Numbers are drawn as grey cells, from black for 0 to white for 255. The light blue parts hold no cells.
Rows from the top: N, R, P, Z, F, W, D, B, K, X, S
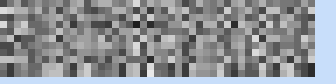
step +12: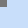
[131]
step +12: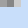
[172 146 216]

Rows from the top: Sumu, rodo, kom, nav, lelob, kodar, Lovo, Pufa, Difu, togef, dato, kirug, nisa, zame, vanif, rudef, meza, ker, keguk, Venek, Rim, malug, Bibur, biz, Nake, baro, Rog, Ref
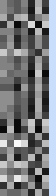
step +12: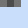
[127  88 127]
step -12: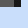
[77 77 12]
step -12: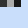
[ 37 160  12]
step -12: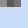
[130  77 103]
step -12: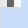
[220  91 236]

